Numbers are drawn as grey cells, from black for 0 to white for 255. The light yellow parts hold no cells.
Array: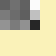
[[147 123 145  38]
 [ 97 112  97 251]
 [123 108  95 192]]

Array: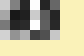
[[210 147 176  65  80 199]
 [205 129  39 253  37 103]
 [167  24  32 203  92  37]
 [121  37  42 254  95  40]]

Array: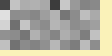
[[192 114 139 131 144 183 142 125 187 141]
 [ 71 195 173 177 169  60 200 153 132 137]
 [224 141 143 135 158 179 118 140 190 170]
 [211 112 197 151 140 181 168 141 149 159]
 [145 140 118 177 152 133 174 157 126 193]]

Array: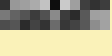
[[ 77  85  43  67  51 107  55  67  88 141 162]
 [ 49 152 159 171 194  14 202 159  63  50  61]
 [121  99  84  60  81 138  60  43  89 160 163]]

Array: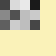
[[ 95 204 190  70]
 [ 68 218 233  26]
 [137  81 190 202]]

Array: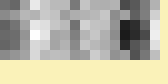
[[138 149 163 216 185 190 187 151 158 204 186 146 156  82 119 190]
 [113 103 163 233 200 186 186 121 196 176 175 179  75  89 124 178]
 [138 154 183 179 201 194 158 174 179 184 198 141 162  96 126 208]
 [ 98 116 163 230 222 198 186 114 209 194 192 148  32  46  98 233]
 [105 109 148 254 228 166 170 128 181 198 176 141  27  43  74 238]
 [101 111 156 216 208 165 178 138 197 184 173 154  41  86 105 223]]

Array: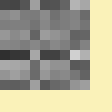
[[ 96  94  99 159  89 104 110 148 158]
 [ 71  69  85 159  81  83 100 180 167]
 [136 144 124 123 139 113 126 131 107]
 [126 127 127 116 135 120 125 132 117]
 [151 138 147 100 156 147 138  99 101]
 [134 132 125 135 121 136 127 107 130]
 [ 47  54  57 167  65  65  87 208 177]
 [170 167 162 108 161 146 146  89  93]
 [148 159 145 107 151 132 137 119  99]]

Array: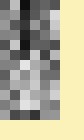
[[161  73  94  52 147 150]
 [ 87 189  15  83  99  83]
 [134 152  38  88 128 217]
 [152  87  55 153  92 201]
 [131 134  34  83 118 173]
 [ 80 199  20  96  95  77]
 [146  81  56 201  65 184]
 [129 131 228 171 147  85]
 [ 94 197 139 192 110 109]
 [123 174 166 201 130 185]
 [171  90 210 170 158 207]
 [125 153 226 208 139 123]]
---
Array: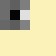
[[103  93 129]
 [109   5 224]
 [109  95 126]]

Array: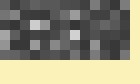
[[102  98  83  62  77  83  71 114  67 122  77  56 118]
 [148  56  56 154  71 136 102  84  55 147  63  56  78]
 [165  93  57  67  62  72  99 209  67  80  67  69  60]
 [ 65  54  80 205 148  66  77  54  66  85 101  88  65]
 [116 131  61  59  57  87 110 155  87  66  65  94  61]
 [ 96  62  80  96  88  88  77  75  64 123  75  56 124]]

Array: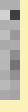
[[169 164]
 [185 170]
 [172 146]
 [183 117]
 [184 142]
 [170 172]
 [190 152]
 [175 176]
 [209  62]
 [175 175]]

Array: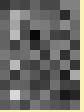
[[ 90 103  71 118  97  86  78 105]
 [104 215 121  82 125  70  24  38]
 [ 68 100  97  57  63 111  67  63]
 [105  54 113  86  55  94  29 170]
 [ 95 185  77  63 106  77 124  52]
 [121 104 110 130  52 134  47 122]
 [ 99  62 110  45  84 123 128  58]
 [ 99 187  72   8 117  66  59 111]
 [108 163  80 125 122 103 139 105]
 [ 92 175 143 108 101  95  42 122]
 [ 50  77  69  99  72  72 129 129]]

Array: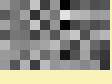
[[151  84 177  60 186 149 157 150 136 148  49]
 [154 150 104 176 105 143  21  82 162  77  56]
 [181 139 136 151 164 185 123  67 169 104  74]
 [ 83 119 115  63 146  85 169 198  79 163 182]
 [162 124 104 197  60 150   4  70 101  77  89]
 [ 89 118 162  48 160 119 225 185 178 155 160]
 [161 125 103 195  60 151   2  71 103  78  85]]

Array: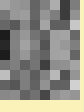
[[136 139  99 113  71 144 155 149]
 [ 98  86 126  98 146  97  98 209]
 [190 108 127  93 130 184  82 149]
 [115 127  97 117  63 142 145 164]
 [ 28 128 151 115  99 162 164 101]
 [ 40 130 162 132  84 162 152 127]
 [ 28 128 151 115  97 160 164 104]
 [103  89 136  93 164  95  95 199]
 [119 152 157 102 149 126  60 146]
 [165 151 146 100 128 173  60 125]]
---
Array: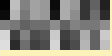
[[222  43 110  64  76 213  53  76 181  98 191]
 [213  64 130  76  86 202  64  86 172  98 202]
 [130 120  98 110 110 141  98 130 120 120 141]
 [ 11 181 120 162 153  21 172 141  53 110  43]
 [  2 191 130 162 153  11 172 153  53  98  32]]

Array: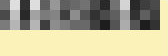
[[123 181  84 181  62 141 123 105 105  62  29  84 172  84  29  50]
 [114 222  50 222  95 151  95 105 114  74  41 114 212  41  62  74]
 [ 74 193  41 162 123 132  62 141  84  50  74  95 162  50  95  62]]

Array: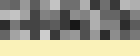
[[184 195 163  68 130 120  56 141 130 175 101 101  68 130]
 [111 101 152  92 152 195 111 111 175  56 111  56 184 175]
 [101 163 184  68 205  56 141 152  80 152  44 141  92 120]
 [ 44 120  68  68  80  92  56  23  80 175 130 130  44  92]]

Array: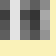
[[106 227 129  94 138]
 [ 94 227 118  83 147]
 [ 83 227 106  61 159]
 [ 61 227  72  52 168]]

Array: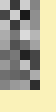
[[206  57 206 132]
 [194  57 182 143]
 [172 120 218 182]
 [162  81 111 162]
 [153 111 194  69]
 [132 153 162  45]
 [111 102  91 172]
 [102 120  34  69]
 [ 69 206  25 143]]

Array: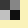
[[193  15]
 [ 55 134]]

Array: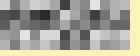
[[207 126 177 207 196 167  63 158 138 226 147 177 187]
 [177 126 187 167 196 167  93 147 115 196 147 158 177]
 [158 147 226 138 216 216  73 158  83 216 196 177 207]
 [ 93 147 115 103  93 126 167 115 138 103 138 103 103]
 [ 83  73 126  63  41 103 207 167 126  63 115 177 115]]

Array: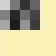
[[209 120  52 100]
 [167  28 147  61]
 [129  40 109  70]]

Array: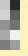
[[210  94]
 [199  41]
 [169 240]
 [145 114]
 [124 157]]
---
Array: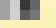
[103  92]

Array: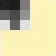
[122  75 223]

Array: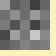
[ 99 154 127 160  92]

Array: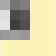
[127  75 228]

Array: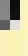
[ 12 134]

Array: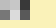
[ 57 219]

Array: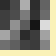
[ 99  50  92 115 111]
